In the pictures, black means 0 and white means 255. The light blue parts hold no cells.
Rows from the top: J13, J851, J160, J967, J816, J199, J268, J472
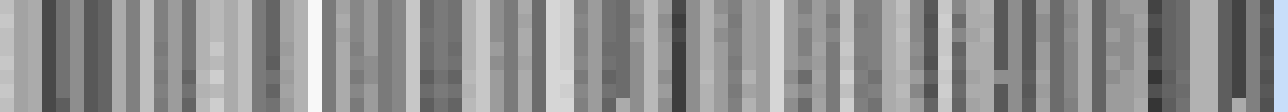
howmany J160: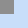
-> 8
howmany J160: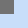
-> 5
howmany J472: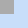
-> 11
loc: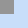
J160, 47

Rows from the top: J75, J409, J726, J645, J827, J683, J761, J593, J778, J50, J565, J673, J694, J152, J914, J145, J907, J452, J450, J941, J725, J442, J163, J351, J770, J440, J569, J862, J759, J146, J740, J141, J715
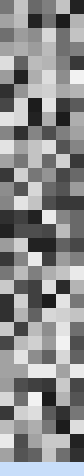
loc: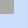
J761, 4
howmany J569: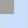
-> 3
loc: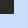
J725, 4
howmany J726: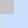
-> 1

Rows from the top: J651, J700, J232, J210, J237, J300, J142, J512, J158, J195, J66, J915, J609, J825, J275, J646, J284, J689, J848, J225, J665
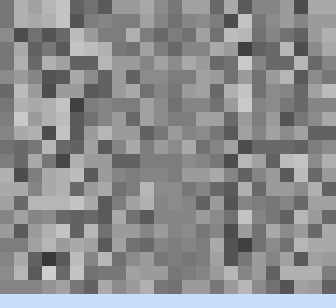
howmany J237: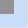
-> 0
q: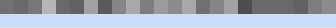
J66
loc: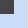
J915, 4
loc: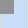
J665, 3
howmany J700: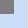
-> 4

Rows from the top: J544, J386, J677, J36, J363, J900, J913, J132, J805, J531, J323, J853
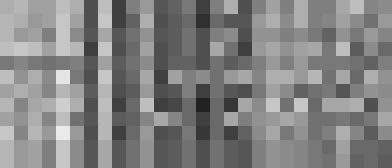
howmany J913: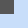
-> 3
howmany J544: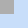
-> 4
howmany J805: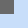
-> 3
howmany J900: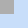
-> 4
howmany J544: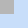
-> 1
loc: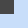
J132, 12

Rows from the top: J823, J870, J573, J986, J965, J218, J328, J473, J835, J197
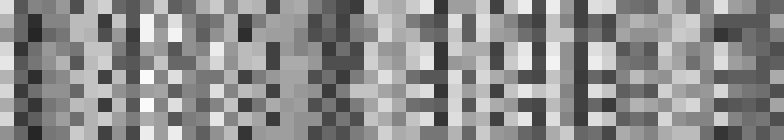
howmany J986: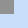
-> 6
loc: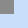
J218, 4
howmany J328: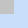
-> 6

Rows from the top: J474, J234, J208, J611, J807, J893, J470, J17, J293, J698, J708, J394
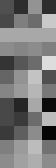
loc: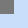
J470, 3
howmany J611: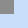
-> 2
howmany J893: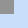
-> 1
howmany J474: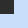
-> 2

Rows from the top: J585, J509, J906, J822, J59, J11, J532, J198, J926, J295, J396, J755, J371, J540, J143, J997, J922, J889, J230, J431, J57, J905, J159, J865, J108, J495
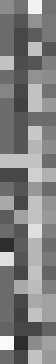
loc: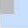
J57, 2
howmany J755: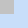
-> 3
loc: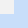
J585, 2
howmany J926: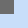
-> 3
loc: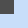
J59, 1

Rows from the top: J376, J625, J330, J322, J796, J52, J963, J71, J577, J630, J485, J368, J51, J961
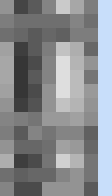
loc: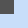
J71, 2
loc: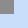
J577, 6

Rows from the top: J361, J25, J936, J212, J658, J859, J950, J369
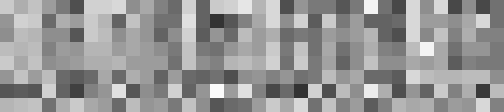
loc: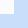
J950, 15
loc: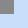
J936, 30
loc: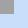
J658, 23
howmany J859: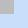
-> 5
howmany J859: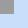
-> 3

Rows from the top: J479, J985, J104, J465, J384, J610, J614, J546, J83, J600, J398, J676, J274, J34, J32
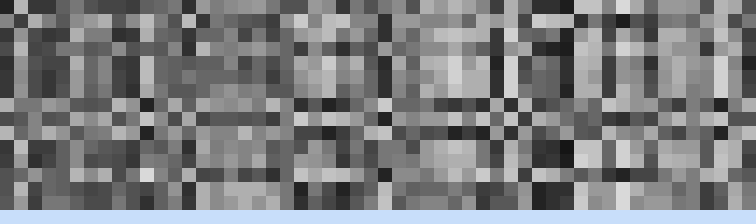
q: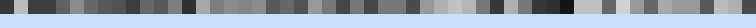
J398
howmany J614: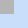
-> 2
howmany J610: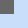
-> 8
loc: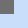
J83, 40
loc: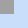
J479, 33
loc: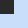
J384, 27
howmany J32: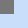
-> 6

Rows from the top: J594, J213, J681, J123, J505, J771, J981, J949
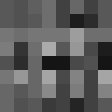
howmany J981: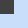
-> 2
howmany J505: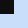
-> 0
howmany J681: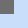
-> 3
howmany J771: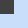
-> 1
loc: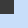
J949, 3
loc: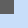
J594, 2
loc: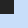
J949, 5

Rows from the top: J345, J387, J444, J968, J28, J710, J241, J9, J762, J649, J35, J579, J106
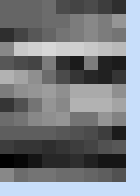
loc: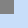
J762, 8
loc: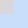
J968, 3
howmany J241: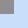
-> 3
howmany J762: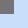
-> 3
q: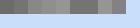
J762
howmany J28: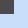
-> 1

